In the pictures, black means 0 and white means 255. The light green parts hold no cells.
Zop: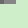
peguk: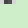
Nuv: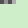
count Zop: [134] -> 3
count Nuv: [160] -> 0
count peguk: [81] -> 1

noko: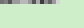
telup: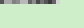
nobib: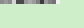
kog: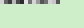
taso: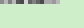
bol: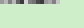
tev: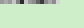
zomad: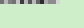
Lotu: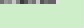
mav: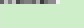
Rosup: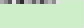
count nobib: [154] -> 4
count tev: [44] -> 1

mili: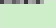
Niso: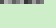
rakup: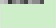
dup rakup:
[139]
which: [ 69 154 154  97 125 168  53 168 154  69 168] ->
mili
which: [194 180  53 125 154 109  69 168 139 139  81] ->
rakup

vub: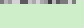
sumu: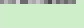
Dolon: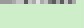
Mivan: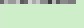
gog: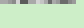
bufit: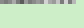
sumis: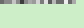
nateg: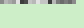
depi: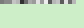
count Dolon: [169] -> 5
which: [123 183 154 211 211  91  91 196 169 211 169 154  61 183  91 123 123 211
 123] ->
vub
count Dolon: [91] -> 3
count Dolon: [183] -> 0
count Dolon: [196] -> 5

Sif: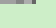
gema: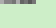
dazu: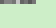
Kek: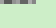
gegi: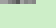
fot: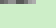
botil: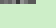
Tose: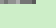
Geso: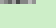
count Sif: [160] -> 4
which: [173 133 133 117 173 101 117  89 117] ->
gema

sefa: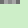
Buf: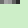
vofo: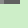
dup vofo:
[97]
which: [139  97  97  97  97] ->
vofo
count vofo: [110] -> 0
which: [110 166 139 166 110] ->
sefa
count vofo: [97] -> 4

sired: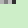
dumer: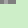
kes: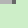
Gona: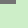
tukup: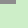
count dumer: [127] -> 3
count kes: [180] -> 3
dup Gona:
[115]
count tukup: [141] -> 4
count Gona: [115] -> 4
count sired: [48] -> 1
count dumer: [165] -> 1

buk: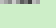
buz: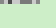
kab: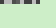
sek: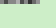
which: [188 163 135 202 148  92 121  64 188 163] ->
buk
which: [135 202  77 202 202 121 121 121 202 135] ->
buz
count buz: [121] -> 3
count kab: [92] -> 1
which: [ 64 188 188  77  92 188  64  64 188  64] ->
kab
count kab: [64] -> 4

